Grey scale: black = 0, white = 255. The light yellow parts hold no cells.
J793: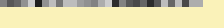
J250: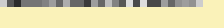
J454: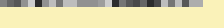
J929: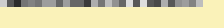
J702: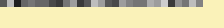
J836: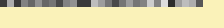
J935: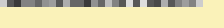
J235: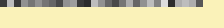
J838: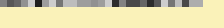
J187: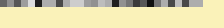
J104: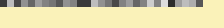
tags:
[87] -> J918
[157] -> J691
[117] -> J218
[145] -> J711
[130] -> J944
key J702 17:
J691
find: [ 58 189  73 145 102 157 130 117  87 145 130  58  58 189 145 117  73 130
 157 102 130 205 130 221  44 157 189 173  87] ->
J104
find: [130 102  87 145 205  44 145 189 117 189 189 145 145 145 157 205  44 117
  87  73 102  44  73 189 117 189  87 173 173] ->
J454
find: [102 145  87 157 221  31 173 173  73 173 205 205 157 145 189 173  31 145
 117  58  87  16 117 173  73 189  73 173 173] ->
J187

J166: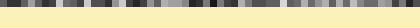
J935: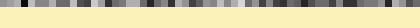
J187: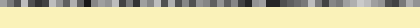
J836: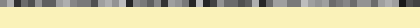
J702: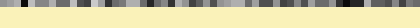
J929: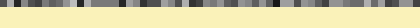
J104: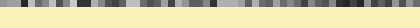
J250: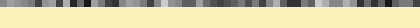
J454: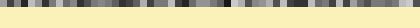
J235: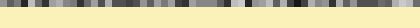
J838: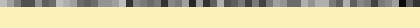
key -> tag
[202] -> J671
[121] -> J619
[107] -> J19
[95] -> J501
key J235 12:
J19
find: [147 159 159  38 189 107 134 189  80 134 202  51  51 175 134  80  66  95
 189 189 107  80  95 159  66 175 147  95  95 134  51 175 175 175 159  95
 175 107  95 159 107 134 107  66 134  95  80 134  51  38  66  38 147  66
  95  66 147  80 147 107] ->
J104
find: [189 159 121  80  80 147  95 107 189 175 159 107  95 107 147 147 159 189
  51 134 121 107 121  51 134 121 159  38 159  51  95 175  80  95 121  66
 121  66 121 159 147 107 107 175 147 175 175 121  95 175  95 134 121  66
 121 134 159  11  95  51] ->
J838
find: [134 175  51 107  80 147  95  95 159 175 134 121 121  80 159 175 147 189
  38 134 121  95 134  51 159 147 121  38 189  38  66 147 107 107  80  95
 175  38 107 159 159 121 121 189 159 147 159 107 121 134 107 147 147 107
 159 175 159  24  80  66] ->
J836

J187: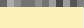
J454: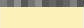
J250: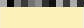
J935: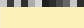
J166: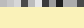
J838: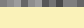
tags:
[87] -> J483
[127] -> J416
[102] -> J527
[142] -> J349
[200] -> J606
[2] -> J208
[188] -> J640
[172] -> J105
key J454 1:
J527
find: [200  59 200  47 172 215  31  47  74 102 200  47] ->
J935
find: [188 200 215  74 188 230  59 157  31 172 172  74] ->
J166
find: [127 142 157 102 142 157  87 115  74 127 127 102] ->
J838

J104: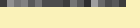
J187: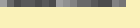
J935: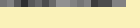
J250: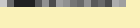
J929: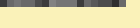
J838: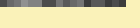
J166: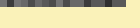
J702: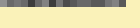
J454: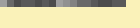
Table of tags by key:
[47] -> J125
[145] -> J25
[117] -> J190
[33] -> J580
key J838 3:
J25
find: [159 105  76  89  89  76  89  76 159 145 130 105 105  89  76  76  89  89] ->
J454
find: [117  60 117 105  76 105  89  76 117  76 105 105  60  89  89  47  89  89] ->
J166
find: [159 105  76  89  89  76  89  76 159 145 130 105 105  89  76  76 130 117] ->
J187
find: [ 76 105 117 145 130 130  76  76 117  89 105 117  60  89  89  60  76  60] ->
J838

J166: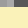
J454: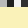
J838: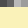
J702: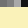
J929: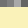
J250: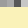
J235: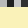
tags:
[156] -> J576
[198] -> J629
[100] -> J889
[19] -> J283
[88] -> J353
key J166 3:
J353
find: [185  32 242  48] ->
J454
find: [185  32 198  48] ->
J235
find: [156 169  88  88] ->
J166
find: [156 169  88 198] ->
J250

